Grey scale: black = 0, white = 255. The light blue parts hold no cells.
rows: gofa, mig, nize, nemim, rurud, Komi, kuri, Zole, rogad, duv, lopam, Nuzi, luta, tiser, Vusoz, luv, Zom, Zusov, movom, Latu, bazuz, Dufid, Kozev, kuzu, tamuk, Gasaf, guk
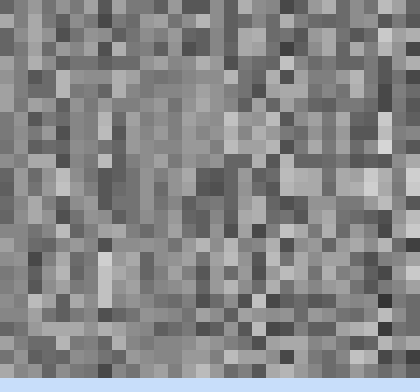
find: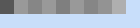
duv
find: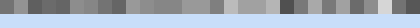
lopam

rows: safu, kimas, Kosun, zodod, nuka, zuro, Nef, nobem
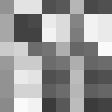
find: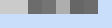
nuka
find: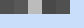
zuro
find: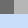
Nef

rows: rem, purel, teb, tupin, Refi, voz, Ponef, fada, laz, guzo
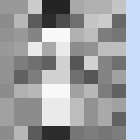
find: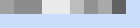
laz
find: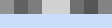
voz
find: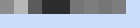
guzo
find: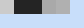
rem

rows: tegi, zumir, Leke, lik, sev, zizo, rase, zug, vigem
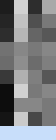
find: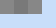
lik
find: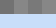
lik
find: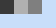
zizo
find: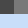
vigem
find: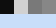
rase
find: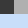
zizo
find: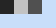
zumir

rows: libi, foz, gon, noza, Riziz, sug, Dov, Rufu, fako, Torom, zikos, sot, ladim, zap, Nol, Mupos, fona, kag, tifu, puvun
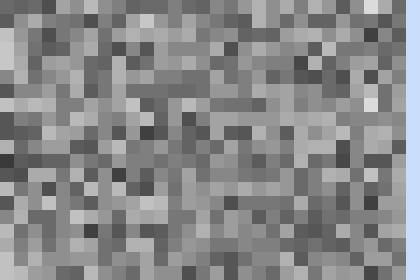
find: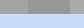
fako
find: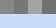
ladim
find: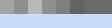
libi
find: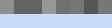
foz

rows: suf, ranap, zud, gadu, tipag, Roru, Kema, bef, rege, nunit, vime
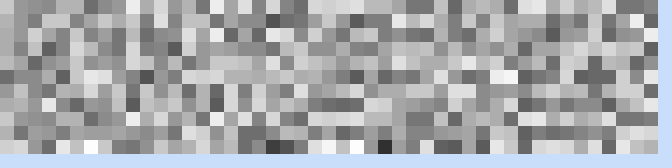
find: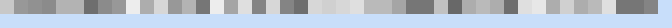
suf
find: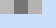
Kema

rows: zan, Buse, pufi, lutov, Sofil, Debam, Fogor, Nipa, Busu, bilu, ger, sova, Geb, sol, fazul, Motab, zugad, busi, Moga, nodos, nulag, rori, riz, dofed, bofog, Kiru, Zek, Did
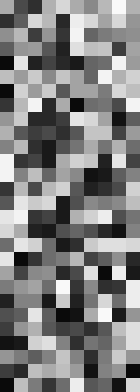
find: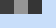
pufi
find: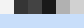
Motab
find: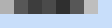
dofed

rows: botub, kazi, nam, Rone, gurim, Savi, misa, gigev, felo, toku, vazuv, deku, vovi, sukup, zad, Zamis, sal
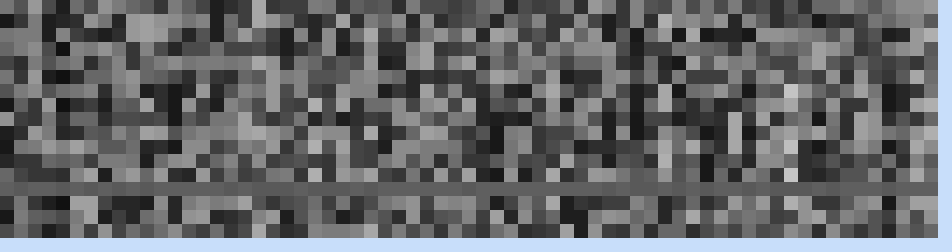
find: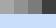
toku
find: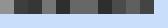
sal
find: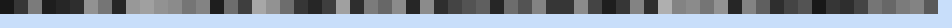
kazi
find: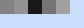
zad

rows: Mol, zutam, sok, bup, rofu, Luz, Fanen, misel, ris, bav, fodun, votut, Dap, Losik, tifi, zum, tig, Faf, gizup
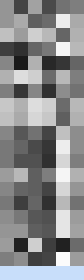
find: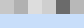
misel
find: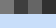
tifi
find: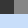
Fanen
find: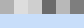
Luz
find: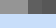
tig
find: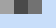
Mol

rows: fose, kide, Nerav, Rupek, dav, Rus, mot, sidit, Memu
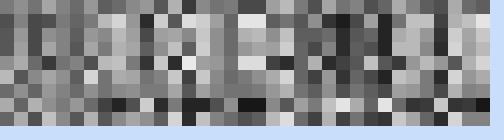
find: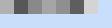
Memu
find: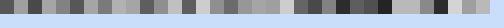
Rupek
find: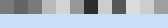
kide
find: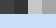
Memu
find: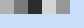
Rus
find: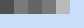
kide
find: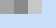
Nerav

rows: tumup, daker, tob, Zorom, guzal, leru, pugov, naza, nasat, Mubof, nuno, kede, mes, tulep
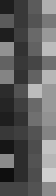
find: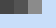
tulep
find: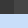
guzal
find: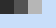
kede

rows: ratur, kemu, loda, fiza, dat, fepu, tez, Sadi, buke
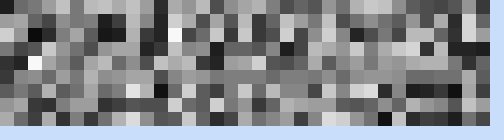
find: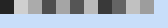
kemu
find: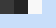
loda

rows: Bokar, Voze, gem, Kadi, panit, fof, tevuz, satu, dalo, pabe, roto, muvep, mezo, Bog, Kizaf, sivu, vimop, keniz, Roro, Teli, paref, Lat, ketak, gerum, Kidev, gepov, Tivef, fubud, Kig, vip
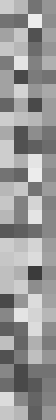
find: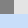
sivu
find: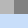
sivu

